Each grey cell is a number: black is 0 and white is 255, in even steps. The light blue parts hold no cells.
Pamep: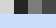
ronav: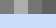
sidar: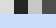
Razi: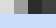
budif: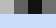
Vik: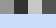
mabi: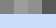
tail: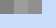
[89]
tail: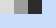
[64]
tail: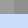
[89]
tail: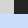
[124  71]

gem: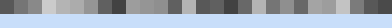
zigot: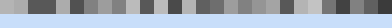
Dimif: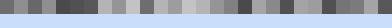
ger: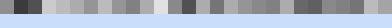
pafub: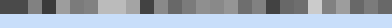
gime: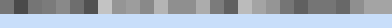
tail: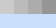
[187 149 129 172 225 137  81 172 117 172 149 137 129 172 104  96 137 129
 117 187 164]
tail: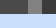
[157 123 129 187 187 164  66 137 104 123 143 137 149 110 129  66 104 110
 203 129 157 104 123 104]

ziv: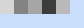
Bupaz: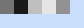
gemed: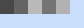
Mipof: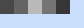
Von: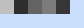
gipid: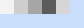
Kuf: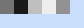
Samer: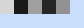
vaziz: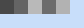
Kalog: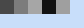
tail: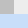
[146]
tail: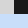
[159  38 146]
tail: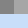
[ 60 185]
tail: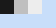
[146]
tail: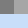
[ 18 159]
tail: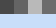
[178]
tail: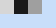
[ 38 146]

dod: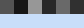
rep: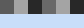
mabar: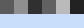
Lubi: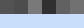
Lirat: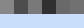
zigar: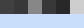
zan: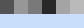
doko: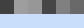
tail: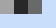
[164  40]
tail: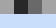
[40]
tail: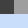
[151  70 128 105]
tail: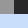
[105  48]
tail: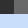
[113]
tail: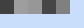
[105]
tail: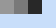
[164 186]

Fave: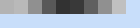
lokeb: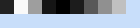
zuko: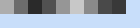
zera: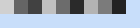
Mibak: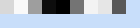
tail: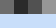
[200 138  73  57]
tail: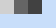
[192 108  42 179 123  34]
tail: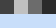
[179 123  34]
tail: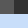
[ 57  95 144 192]
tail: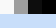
[116 243 230  88]

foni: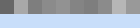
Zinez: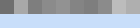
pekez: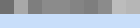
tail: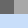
[126 139 146 132 126 139 182 153]
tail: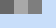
[139 146 132 126 139 182 153]
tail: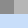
[153]
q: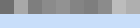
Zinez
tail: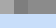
[132 126 139 188 182]
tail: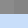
[126 139 188 182]

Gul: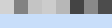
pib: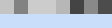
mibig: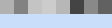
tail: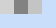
[204 183  68 137  76]
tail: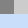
[204 183  68 137  76]
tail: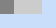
[183  68 137  76]

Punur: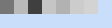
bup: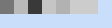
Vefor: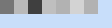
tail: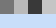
[178 204 204]
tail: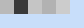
[204]
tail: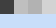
[178]
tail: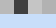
[204 211]
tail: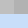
[211 178]
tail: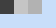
[204 211]
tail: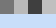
[178 211 178]

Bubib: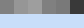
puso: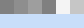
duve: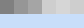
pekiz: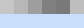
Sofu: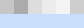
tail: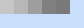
[190]
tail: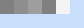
[198]
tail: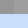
[128 121  57]
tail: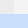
[206]
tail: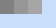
[206 214 206]
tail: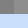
[158 128 244 198]
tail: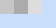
[236 244 206]

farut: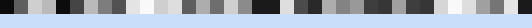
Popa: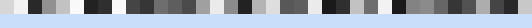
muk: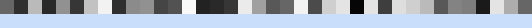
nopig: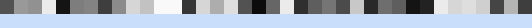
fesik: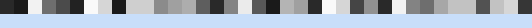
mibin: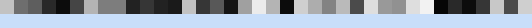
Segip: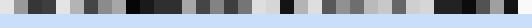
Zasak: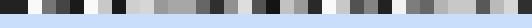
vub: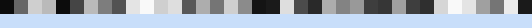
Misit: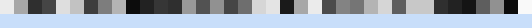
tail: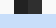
[ 69  54 110  94  75 160 235 139  34 180 222  88  94 235  26  47 194 110
 242  26 131 139 102  54  82 173  69  41 200]
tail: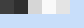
[160 117 235  26]
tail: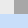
[ 47  69 222 194  62 125 180  12  34  54  47 153  82 145  69 110 214 228
  26 167 235  75 131 117 180 214  94 200 200  47  34  20  94 145  12 249]

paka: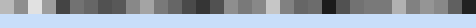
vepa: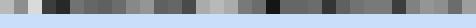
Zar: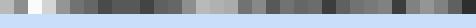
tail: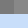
[198 129 102 108  27  81 114 121 121 177 129 149 136  96  33]
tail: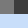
[129 149 142 108 157]
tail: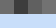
[121 129  61 129 149 129  96  46]
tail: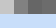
[ 27  81 114 121 121 177 129 149 136  96  33]

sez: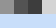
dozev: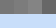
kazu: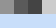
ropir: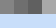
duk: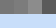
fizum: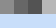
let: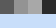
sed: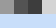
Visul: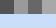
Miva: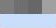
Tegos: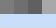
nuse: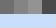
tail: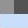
[ 61 212]
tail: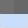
[160]
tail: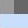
[168]
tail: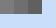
[168]
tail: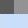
[168  42]

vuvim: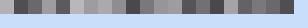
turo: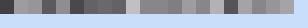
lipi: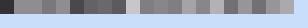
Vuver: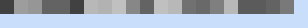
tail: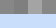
[178 113 150 113 150 170]
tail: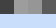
[142  73  99 105  99 192 135 135 127 157 135 178  85 164 135 150 164]
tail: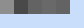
[192 135 135 127 157 135 178  85 164 135 150 164]

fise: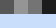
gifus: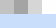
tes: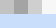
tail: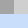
[247]
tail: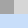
[254]
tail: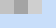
[247]
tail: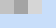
[254]

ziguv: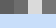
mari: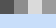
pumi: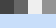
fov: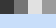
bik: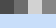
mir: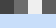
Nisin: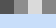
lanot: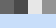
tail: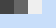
[147]
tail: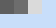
[117]

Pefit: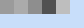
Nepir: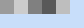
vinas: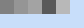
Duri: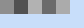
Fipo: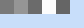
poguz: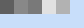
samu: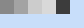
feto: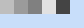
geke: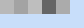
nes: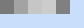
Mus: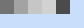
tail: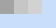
[75]
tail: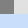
[68]
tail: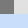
[178]
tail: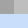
[101 171]

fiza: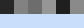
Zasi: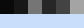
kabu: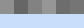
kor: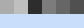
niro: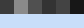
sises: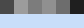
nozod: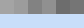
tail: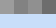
[117]
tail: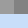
[144 109 117]

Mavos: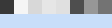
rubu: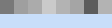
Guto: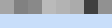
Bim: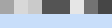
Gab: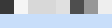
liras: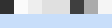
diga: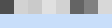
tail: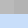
[171  63 145]
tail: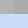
[ 63 145]
